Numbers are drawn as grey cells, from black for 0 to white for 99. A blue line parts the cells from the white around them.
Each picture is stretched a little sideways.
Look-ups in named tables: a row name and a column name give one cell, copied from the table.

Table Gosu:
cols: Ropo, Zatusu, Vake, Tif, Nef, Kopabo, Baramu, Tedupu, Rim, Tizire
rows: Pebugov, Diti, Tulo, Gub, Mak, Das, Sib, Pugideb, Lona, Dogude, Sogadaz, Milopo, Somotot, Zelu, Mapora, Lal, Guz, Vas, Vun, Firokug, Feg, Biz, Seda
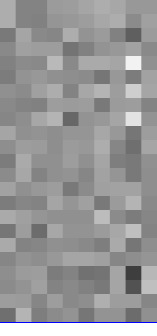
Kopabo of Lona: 57
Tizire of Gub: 53
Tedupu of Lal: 54
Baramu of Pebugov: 67
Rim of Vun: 55
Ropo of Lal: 66
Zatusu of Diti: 51
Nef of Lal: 56
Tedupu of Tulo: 50
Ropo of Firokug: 55
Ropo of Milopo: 48
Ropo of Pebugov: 67
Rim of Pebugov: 59
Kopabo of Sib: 65
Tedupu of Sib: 61
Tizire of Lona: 57
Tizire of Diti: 62
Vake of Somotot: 51
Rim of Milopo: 47
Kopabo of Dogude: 58
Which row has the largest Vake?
Lona

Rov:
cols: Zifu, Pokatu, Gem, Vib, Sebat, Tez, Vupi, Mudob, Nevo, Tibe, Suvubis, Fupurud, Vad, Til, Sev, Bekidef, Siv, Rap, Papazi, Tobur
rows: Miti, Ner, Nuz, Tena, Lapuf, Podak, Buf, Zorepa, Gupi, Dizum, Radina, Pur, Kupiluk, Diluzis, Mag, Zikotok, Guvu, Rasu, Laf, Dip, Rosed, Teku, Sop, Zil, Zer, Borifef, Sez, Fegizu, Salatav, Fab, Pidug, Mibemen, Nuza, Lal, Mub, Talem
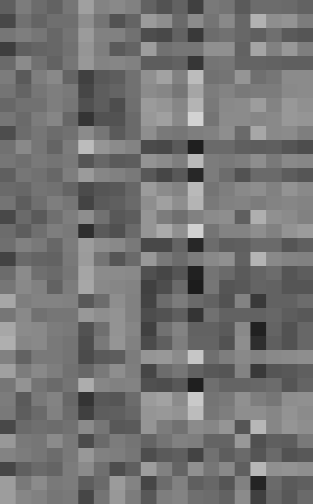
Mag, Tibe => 55
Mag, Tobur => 51
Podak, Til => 44
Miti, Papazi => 41
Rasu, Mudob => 53
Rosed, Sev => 33
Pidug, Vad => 54
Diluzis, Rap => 50
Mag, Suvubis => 62
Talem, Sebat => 47
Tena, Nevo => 39
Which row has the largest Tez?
Radina

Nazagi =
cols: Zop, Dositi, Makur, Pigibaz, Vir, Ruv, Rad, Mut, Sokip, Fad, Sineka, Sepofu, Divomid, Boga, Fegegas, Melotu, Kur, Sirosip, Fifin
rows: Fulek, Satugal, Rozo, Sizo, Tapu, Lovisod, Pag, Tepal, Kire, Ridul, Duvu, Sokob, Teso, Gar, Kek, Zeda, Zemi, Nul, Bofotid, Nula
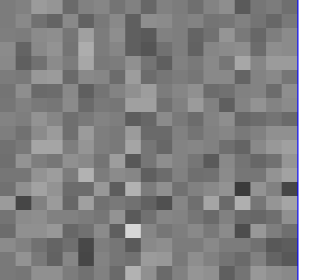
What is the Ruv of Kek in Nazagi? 62
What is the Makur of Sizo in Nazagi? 53
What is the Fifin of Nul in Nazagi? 36
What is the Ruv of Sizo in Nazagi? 67
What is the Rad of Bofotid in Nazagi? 51
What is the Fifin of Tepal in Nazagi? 54
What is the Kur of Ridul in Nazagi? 50
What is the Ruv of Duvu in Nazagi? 58
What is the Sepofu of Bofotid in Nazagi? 47
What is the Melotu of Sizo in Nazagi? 55
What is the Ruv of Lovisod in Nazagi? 53
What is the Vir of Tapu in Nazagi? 48

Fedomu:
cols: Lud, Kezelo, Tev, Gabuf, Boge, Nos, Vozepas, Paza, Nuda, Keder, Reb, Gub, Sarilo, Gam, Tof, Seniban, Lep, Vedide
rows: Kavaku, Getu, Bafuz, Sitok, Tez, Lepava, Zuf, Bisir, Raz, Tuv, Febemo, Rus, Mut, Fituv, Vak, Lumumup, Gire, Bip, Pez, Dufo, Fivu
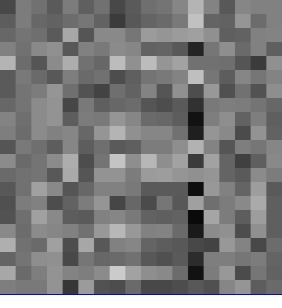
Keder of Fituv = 35
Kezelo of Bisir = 45
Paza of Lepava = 30
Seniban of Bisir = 48
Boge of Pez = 28
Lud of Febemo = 33
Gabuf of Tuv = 50
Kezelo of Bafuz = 45
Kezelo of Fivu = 47
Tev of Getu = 40
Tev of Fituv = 62
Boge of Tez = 67
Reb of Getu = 41
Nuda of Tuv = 56
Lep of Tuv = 57
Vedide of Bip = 42
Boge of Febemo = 52

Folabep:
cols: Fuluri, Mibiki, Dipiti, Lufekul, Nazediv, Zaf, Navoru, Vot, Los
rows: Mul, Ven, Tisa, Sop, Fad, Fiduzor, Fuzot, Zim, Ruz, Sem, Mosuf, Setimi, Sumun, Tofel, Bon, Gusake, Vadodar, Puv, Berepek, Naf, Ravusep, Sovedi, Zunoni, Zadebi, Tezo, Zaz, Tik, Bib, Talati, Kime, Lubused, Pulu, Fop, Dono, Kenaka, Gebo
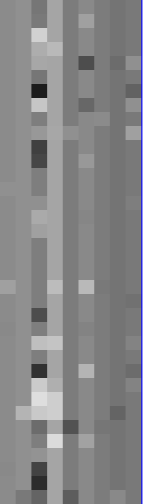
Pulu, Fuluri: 54
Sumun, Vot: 45
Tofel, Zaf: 53
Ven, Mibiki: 56
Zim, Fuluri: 54
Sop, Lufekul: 72
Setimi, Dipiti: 27
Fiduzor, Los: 47
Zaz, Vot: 45

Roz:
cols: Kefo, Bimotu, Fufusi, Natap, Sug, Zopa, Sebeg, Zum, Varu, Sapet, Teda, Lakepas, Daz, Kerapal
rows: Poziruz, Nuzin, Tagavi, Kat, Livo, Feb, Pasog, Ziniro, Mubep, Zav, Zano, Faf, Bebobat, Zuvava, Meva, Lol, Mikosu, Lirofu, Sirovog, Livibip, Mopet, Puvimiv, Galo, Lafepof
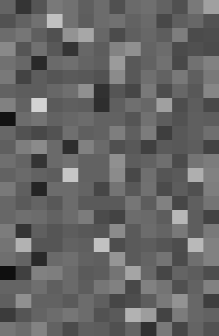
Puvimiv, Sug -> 35
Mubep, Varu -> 33
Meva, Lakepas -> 27
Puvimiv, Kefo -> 37
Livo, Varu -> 34
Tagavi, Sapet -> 40
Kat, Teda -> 42
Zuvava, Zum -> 45
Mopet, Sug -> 41
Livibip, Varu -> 64
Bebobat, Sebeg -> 38
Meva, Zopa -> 35
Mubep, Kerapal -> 36
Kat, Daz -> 31
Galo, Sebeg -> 32
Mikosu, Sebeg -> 33
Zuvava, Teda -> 29
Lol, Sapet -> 41
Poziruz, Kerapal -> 62

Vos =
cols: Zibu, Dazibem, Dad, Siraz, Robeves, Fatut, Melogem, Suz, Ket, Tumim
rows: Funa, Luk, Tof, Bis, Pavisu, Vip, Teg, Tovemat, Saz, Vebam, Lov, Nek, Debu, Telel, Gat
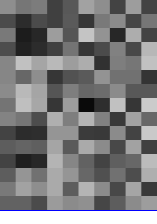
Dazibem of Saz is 46
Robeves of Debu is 58
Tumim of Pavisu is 75
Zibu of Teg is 54
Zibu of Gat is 38
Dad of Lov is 37
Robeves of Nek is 52
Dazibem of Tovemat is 74
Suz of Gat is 36
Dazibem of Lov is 39
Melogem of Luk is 47
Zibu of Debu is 36
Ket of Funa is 61
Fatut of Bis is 21
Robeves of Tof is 33
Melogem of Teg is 42
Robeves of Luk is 35
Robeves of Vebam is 58
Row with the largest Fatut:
Tof

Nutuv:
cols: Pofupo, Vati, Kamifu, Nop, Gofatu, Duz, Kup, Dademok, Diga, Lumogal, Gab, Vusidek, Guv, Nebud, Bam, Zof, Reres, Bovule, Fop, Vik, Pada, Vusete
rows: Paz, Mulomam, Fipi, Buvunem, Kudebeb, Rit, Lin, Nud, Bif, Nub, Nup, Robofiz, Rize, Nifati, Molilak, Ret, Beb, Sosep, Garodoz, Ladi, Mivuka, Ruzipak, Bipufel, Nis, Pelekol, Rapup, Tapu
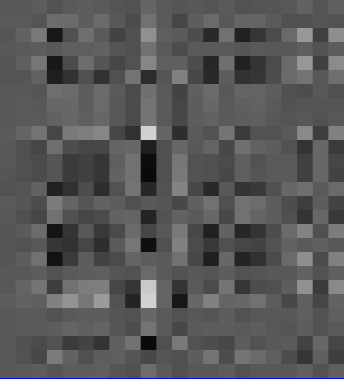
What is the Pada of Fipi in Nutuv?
25
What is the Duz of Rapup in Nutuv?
31
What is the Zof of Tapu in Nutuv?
32
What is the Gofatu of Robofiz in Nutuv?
23
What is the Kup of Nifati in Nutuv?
18
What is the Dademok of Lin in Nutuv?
35
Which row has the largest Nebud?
Ruzipak

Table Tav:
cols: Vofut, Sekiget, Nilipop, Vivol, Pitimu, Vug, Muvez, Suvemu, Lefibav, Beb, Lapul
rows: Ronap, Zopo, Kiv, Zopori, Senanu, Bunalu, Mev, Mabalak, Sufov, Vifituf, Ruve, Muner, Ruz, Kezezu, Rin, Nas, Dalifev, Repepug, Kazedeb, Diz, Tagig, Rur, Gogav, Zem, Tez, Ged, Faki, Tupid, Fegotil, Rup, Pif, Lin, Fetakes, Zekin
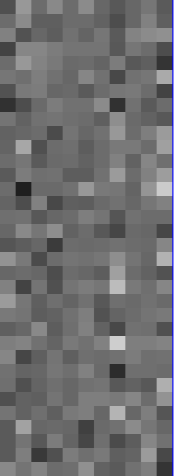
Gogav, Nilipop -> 36
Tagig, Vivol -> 31
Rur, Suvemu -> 43
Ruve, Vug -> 36
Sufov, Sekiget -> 38
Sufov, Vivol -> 45
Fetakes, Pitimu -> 48
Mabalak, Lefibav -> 44
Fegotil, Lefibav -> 52
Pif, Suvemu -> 44

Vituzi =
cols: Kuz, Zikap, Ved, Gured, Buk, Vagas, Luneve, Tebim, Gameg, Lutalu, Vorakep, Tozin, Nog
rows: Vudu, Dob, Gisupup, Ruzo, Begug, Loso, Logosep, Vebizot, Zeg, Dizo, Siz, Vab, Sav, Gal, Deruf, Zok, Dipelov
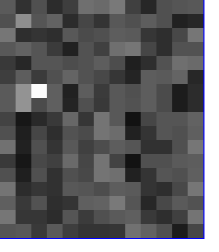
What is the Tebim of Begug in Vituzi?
30
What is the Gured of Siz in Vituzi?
20
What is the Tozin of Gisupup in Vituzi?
28
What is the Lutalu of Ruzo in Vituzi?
27
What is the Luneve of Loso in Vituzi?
28
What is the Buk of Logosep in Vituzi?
13
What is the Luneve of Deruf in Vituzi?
38
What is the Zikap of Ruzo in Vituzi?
38
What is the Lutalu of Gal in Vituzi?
20
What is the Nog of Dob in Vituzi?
15
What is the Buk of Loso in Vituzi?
39
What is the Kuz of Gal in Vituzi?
45
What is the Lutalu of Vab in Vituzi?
31
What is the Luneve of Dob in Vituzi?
20
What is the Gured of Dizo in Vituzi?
18
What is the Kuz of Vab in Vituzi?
22
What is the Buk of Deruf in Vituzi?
20
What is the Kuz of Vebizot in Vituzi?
35
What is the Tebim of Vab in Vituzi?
26
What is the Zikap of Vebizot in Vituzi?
57

